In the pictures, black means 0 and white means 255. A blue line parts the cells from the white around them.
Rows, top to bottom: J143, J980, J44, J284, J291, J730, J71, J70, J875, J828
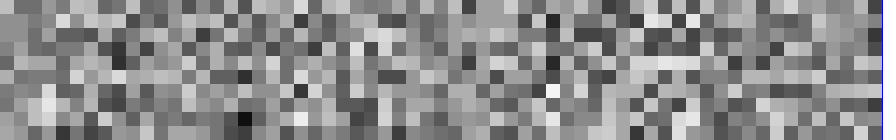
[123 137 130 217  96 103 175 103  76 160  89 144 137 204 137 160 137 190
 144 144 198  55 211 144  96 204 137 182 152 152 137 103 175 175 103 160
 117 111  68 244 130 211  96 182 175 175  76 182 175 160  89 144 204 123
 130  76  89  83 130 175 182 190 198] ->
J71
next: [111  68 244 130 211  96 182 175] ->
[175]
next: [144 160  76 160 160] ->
[117]
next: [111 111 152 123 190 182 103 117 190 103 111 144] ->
[83]
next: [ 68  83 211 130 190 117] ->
[89]
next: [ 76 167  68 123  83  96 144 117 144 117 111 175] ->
[160]
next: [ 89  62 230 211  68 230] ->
[96]

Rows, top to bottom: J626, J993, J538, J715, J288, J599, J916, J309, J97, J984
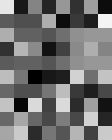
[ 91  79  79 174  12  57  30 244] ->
J993
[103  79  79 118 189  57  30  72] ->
J916
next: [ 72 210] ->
[37]
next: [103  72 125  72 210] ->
[37]

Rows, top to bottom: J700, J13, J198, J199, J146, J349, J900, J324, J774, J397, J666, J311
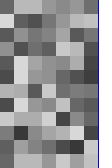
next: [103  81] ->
[62]
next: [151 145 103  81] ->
[62]
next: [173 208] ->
[69]
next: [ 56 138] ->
[165]

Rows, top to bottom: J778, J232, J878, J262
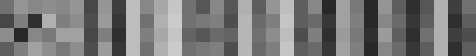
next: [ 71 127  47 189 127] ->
[168]
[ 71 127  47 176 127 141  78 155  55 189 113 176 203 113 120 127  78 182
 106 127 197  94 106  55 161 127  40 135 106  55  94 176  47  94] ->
J232
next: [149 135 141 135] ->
[149]
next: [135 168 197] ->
[113]

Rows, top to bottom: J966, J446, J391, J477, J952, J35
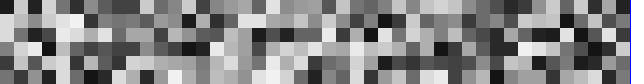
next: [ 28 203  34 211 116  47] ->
[140]
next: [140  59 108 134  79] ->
[203]

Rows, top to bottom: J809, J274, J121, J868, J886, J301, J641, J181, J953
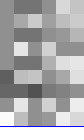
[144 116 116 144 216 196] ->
J809
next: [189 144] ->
[152]

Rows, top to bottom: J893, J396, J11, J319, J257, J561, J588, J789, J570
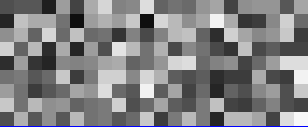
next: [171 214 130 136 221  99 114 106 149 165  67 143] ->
[149]
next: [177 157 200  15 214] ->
[185]
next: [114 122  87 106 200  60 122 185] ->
[122]
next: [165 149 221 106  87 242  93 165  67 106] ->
[37]

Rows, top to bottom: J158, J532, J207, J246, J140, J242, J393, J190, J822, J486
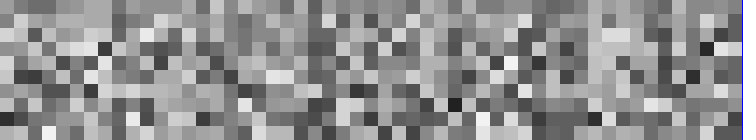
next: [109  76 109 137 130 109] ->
[206]
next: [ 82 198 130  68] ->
[124]
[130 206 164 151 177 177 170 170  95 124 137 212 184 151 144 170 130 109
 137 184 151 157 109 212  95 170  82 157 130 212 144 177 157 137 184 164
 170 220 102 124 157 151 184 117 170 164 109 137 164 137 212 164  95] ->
J532
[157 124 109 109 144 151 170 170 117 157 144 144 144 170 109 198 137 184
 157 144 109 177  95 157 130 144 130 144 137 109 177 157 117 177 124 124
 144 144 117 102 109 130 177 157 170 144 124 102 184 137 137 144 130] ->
J158
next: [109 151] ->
[157]
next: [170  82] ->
[157]
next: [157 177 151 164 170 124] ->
[95]

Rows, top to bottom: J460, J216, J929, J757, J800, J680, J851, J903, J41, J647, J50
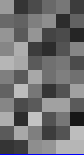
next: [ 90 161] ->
[161]
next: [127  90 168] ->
[112]
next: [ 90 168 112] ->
[127]

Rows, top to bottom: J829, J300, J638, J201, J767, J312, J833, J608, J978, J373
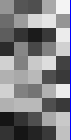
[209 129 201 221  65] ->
J767
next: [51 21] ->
[35]
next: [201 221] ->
[65]
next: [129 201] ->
[221]

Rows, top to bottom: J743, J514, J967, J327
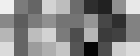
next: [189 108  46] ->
[33]
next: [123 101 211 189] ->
[108]

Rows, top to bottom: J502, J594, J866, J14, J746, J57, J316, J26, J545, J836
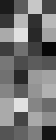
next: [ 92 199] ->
[69]
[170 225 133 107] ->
J26

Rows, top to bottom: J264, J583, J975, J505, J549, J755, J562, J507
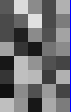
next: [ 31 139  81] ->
[163]
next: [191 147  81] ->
[68]
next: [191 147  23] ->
[169]
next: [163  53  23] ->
[116]

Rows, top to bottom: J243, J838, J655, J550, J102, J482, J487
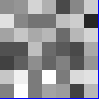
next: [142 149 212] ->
[176]
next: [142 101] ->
[129]
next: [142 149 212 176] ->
[73]
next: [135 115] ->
[115]
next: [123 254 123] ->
[218]
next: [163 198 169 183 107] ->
[183]

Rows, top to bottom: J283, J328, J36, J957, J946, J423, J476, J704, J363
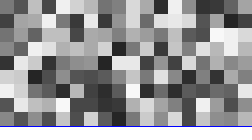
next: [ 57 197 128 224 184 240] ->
[184]
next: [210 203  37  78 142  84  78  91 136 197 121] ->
[224]
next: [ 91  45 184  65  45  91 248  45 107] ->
[45]

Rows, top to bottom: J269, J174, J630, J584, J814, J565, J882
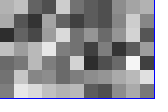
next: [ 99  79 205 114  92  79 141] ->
[164]
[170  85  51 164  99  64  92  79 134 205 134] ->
J174
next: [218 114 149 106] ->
[149]

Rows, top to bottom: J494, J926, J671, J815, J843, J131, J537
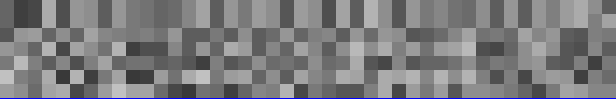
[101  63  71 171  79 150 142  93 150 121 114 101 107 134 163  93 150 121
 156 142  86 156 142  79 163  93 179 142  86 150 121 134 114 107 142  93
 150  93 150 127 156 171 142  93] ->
J494
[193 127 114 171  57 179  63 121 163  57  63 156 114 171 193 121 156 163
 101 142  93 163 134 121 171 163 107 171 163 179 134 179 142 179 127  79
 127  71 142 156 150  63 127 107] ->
J131

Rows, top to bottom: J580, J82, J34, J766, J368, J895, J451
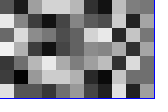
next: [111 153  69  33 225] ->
[33]
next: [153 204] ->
[204]
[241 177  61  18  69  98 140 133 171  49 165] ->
J766
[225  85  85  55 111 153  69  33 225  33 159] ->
J451
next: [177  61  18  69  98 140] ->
[133]
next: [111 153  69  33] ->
[225]
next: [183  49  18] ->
[189]

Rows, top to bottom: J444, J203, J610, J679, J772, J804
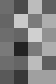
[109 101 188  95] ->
J772
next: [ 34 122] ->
[174]
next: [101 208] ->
[146]
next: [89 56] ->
[160]
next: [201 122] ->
[174]
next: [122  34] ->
[122]

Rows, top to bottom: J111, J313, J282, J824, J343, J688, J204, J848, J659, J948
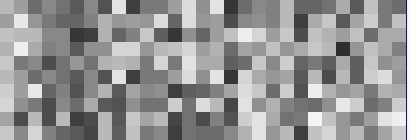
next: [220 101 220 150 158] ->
[76]
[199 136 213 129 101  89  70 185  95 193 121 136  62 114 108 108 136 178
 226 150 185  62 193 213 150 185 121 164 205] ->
J948
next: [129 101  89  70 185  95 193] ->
[121]
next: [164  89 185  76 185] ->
[95]
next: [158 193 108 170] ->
[170]

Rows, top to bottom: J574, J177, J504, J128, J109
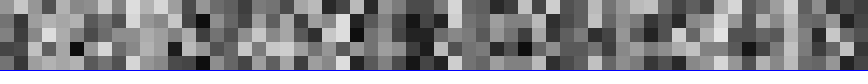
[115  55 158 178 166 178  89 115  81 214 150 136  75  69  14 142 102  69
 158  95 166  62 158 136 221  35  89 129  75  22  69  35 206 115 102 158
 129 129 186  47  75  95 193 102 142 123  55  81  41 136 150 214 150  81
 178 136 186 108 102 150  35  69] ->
J109
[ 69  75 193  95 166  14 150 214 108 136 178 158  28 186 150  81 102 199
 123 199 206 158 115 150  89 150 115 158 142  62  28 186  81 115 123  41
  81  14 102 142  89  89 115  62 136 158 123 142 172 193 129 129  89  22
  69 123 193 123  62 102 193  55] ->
J128

